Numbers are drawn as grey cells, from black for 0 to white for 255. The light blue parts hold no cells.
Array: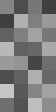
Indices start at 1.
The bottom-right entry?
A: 141
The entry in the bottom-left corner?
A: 111
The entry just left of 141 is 190
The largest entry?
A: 198
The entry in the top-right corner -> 63
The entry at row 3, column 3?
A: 162
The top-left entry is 133

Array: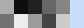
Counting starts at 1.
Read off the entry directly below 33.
155
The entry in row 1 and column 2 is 14
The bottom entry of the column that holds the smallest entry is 237

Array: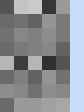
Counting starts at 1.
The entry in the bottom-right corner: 167
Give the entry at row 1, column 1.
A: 84
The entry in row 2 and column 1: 106
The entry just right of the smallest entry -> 84
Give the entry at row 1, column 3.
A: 202
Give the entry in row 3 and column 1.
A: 113
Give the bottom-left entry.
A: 106
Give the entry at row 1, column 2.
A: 196
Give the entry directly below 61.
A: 128
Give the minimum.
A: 47
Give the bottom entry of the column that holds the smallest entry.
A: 161
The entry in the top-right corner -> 154

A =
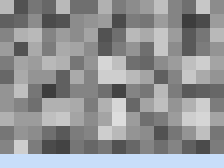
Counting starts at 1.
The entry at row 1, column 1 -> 185
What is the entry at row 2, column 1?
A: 96
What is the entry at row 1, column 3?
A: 118
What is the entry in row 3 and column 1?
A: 132
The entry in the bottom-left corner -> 132
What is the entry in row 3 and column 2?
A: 177
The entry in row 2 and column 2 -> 103
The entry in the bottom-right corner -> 124
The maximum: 221
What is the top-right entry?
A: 140
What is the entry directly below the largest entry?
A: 185
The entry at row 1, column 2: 82
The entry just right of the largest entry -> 156
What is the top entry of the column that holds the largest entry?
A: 124
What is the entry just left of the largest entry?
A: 164
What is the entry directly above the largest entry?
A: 214
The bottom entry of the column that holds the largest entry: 82

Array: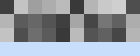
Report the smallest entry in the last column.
78
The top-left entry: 63
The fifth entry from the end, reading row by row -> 187
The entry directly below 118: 97
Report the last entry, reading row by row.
181
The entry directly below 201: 118
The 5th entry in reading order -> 187
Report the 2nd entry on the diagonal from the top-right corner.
97

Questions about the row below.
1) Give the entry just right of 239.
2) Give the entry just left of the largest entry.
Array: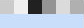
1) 33
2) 203
